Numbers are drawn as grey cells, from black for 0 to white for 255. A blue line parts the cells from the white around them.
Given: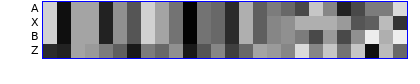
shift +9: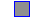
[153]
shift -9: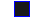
[16]

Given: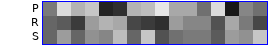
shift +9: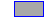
[177 177]
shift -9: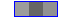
[147  93 136]
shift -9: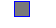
[113]
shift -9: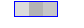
[210 170 189]

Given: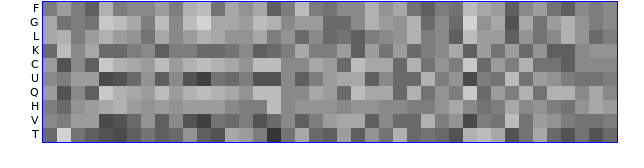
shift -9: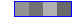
[138 106 168  97]
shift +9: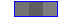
[124 104 134]

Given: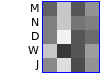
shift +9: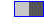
[208  95]
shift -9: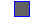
[89]
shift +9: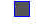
[95]
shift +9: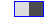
[230  86]

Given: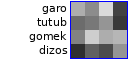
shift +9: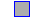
[182]
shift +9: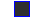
[56]
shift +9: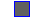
[106]

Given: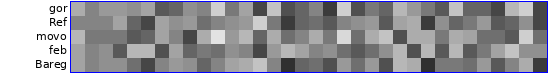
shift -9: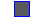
[80]
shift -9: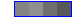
[123 135 102  80]
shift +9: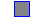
[141]
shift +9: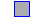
[181]

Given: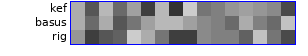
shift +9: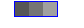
[ 95 126 169]
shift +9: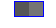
[ 95 126]

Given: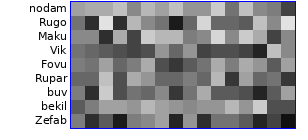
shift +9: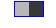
[192  64]
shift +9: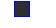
[55]
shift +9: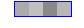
[180 201 146 192]
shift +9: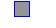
[158]

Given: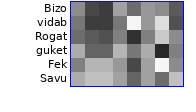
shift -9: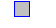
[183]
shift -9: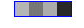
[172 110 163  31]

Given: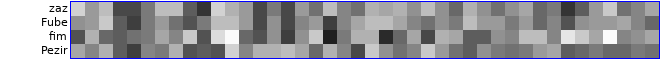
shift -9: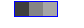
[ 53 124 157]
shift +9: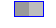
[163 198]
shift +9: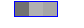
[122 186 175]
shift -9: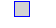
[201]

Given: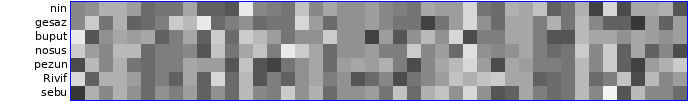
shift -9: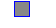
[127]
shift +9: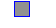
[154]

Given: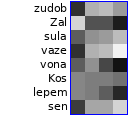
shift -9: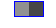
[136  62]
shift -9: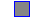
[125]
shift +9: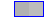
[186 197]
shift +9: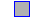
[186]
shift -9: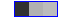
[ 40 168 179]
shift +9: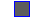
[102]
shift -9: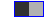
[ 40 168]

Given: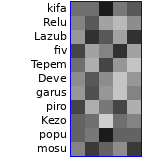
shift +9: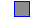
[150]
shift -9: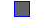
[90]
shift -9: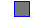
[111]

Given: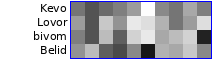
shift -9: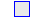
[224]
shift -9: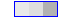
[224 213 169]
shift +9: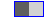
[104 219]
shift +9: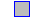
[197]
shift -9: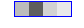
[179  86 201 224]
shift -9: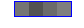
[108  74  98 118]

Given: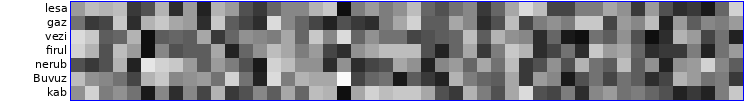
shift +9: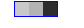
[209 188  54]
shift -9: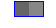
[ 93 126]
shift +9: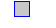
[209]
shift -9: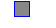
[126]
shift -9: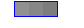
[136 126 116]
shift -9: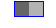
[ 93 170]
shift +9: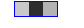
[209  54 188]

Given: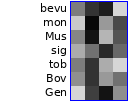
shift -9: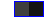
[54 10]
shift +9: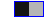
[ 28 190]

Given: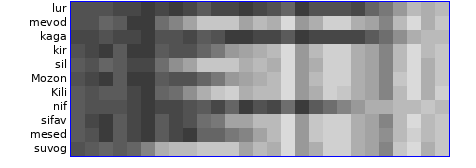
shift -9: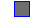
[101]
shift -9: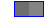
[101 123]
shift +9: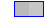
[195 207]
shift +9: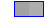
[172 183]

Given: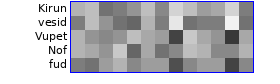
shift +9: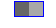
[111 177]
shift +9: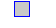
[209]
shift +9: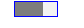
[134 134 251]

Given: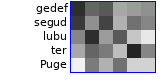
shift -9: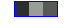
[ 37 147  80]
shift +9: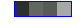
[ 55 110  98 177]
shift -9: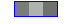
[114 168 104]
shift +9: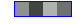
[153  76 186 122]
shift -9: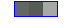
[ 92  80 159]
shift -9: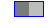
[114 180]

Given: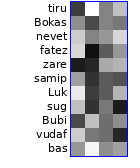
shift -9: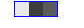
[225  52  82]
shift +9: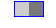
[213 129]
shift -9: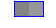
[122 142]
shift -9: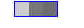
[195 111 101]
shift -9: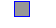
[142]
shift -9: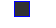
[41]
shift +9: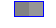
[140 160]

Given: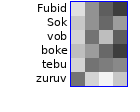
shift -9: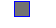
[106]
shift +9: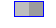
[199 165]
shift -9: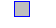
[181]
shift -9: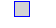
[202]
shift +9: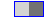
[220 124]
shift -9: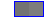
[106 116]
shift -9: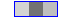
[202 106 181]

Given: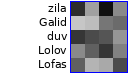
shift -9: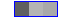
[ 87 171 160]
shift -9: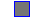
[109]

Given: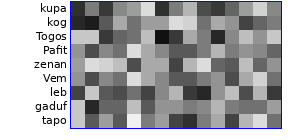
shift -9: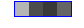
[172  68  48  92]
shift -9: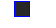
[30]

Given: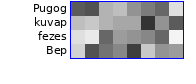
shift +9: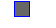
[112]
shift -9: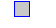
[191]
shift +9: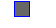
[112]
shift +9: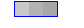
[209 188 176]
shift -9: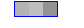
[170 181 138]
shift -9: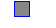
[126]
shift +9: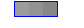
[165 156 144]

